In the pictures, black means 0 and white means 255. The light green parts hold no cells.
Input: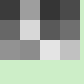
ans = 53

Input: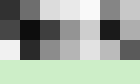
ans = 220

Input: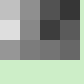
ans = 82

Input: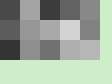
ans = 60

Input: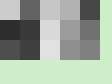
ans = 198

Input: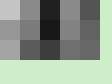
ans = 32

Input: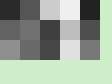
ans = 204

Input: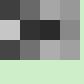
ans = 166

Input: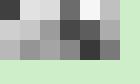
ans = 220
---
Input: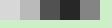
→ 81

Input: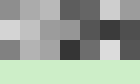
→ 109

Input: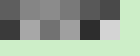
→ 159

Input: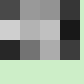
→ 115

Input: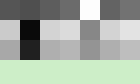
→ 148

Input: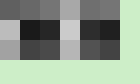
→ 182

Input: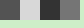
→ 216
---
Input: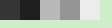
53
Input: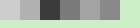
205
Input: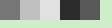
118
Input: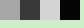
167
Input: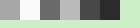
167
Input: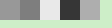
152
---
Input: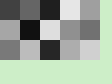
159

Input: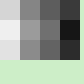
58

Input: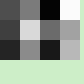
251

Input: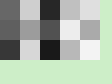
223

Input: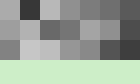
90

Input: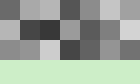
161
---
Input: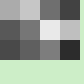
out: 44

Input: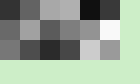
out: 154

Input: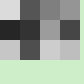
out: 190

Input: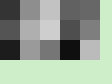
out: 187

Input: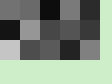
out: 128

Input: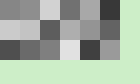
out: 154

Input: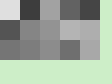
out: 168

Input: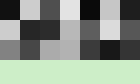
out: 52

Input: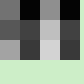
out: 57

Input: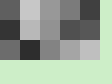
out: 191
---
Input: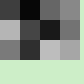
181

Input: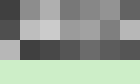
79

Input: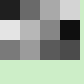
228

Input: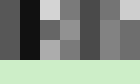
87

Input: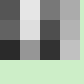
98

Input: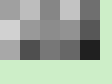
209

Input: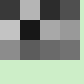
195
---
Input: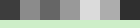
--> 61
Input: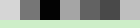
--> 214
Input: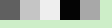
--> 96
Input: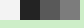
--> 243
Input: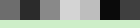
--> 109
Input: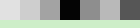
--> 225
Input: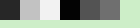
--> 39
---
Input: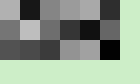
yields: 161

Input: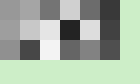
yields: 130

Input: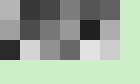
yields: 226

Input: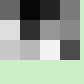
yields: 243

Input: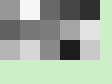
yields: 28

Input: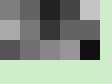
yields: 150

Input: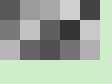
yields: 115

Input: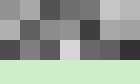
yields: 96

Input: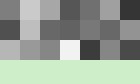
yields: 134
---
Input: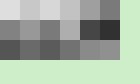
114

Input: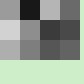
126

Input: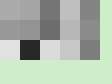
219

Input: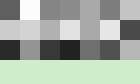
111

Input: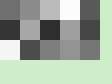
126

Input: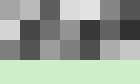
79

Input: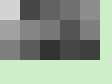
51
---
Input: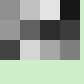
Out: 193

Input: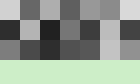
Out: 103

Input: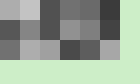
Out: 195

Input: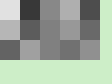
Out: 56

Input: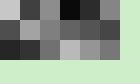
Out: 64

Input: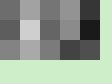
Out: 162
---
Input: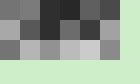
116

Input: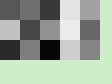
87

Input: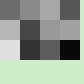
108

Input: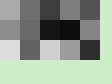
170

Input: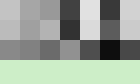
195

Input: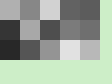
176
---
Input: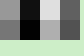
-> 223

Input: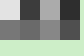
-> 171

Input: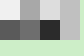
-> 221

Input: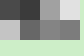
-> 161

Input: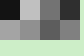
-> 115

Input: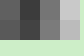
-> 117

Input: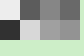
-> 134

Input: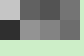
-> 83

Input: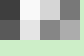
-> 214
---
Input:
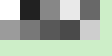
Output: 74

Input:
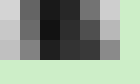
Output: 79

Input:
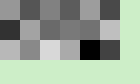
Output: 114

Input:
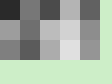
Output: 210

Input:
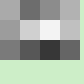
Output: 243

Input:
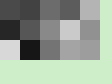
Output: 202

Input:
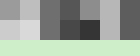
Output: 183
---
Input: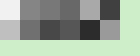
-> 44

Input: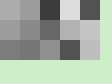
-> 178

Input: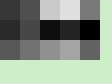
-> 36

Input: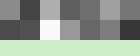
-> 125

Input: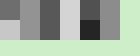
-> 37

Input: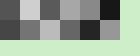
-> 37

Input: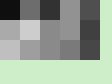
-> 146
